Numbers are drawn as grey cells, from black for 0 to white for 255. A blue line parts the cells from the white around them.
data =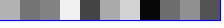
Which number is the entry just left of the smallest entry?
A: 211
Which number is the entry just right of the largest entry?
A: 68

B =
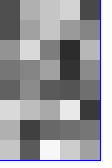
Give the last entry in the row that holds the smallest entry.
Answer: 183
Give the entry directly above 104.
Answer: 169
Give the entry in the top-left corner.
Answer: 78
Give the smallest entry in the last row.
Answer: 90
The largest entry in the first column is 217
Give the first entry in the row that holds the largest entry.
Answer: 197
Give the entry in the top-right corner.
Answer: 72
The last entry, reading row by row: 161
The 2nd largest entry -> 233
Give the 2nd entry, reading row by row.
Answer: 176
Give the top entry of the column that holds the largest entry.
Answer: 197
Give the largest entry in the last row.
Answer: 247

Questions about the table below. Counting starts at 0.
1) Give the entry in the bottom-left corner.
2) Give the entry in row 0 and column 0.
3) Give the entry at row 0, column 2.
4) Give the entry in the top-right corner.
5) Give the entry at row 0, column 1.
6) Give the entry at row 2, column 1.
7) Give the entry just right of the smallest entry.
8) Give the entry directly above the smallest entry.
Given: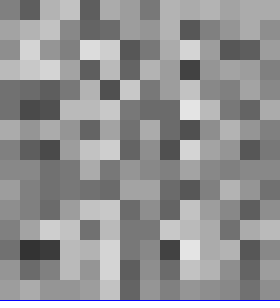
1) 157
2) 128
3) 179
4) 171
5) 94
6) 212
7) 59
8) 163

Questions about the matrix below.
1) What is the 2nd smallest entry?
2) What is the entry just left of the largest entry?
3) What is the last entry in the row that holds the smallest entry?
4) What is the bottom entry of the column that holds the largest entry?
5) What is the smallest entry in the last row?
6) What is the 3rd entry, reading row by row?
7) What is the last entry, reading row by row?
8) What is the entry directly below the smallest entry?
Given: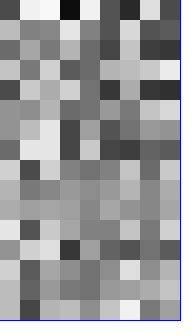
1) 41
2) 241
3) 75
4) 180
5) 69
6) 248
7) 159
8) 229
